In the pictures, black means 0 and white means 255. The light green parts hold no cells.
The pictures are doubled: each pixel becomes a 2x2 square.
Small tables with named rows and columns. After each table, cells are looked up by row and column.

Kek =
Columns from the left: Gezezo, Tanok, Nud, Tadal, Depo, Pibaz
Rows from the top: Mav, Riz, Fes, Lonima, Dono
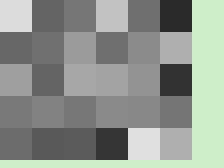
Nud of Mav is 118
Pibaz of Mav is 42
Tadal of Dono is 53
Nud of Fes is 167
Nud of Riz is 155
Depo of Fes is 147
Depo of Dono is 224
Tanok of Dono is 89
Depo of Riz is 139
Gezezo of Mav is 220
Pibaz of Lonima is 117
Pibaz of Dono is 175
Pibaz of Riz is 175
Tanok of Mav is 100
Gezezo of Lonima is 121
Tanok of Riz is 112
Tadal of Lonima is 138
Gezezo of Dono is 108

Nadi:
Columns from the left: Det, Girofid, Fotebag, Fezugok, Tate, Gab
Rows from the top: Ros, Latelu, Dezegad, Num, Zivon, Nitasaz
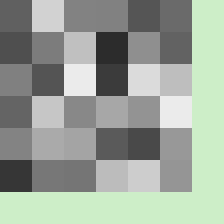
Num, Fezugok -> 167
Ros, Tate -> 85
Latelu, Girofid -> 124
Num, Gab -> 235
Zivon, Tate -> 73
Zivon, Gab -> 152
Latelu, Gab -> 98
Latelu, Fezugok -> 44
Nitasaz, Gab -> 149
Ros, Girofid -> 210
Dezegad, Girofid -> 84
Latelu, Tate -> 143
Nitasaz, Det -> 54
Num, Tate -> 147
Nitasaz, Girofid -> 119
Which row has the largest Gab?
Num

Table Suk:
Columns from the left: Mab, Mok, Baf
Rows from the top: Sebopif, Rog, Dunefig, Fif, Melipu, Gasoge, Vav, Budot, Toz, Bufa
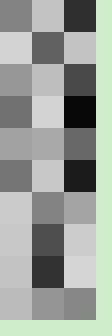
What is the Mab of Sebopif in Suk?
132
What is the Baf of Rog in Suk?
194
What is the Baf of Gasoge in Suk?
28
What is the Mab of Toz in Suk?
195
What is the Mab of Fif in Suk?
114
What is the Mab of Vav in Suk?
203
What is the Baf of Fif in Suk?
8
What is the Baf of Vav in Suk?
164
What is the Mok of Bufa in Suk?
149
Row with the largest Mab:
Rog

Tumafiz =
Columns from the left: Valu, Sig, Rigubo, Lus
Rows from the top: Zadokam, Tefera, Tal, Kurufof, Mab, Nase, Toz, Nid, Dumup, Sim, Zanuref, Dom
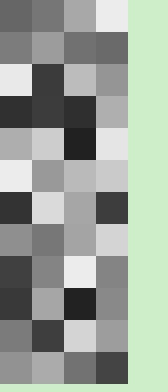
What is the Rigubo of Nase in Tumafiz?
186
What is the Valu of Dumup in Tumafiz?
64
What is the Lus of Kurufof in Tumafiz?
175
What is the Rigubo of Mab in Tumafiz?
33
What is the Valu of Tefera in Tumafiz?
124
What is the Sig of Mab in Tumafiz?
205
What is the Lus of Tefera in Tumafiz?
106
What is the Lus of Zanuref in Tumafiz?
157
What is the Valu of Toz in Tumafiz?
51
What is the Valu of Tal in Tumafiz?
233
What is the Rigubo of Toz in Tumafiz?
166
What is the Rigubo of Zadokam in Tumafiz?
168

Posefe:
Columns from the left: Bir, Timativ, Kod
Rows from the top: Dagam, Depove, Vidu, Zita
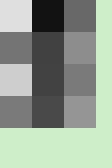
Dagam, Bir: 223
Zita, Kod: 149
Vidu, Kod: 122
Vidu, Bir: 206
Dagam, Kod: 104
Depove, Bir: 116
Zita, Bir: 122
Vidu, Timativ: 66
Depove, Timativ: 65
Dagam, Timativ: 18
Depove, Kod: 141
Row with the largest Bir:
Dagam

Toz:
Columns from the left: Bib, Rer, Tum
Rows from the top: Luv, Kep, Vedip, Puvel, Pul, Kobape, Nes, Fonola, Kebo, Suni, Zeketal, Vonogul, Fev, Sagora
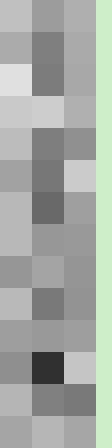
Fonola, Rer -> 151
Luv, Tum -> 175
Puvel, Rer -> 205
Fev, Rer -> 128
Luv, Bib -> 192
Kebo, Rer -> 164
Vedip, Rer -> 124
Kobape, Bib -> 162
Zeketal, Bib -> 158
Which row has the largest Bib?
Vedip

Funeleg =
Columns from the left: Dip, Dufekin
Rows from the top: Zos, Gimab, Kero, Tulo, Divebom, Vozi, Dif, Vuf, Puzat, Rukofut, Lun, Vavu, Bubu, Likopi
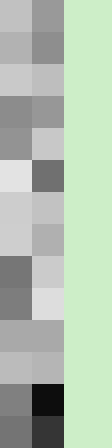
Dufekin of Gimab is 142
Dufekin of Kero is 190
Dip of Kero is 201
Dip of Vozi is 227
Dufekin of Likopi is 53
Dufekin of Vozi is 112
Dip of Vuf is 206

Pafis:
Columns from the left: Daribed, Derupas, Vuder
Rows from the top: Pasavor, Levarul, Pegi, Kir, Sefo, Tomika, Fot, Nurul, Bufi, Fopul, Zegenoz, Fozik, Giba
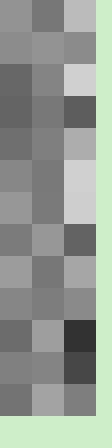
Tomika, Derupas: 121
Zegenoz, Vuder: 50
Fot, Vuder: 206
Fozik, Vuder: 71
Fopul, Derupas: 125
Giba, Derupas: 163
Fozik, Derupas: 132
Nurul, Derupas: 151
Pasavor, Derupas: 119
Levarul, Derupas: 147
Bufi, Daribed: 156

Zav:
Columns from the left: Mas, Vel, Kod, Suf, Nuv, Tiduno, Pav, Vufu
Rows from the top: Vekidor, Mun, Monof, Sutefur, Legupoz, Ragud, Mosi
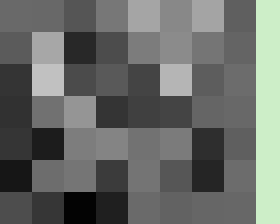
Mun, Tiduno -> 139
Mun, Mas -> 91
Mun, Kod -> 40
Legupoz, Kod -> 125
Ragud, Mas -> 22
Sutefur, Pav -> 101
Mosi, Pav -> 102
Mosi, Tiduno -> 98

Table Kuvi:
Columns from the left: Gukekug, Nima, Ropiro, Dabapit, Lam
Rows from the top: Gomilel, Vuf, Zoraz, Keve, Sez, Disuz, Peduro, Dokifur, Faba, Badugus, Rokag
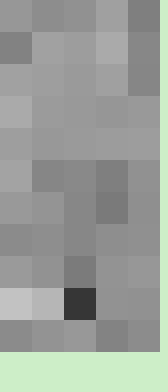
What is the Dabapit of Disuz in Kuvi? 127
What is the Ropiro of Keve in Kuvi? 153
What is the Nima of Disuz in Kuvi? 134
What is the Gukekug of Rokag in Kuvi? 139
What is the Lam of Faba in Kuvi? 151
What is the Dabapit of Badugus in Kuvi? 146
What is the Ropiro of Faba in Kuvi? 123
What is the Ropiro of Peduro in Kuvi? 135
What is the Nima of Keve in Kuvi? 155
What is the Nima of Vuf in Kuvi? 161
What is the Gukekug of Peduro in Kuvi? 153
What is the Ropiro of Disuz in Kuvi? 137
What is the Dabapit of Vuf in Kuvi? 170
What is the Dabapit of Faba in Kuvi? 147
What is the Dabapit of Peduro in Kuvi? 122
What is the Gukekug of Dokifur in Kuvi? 139

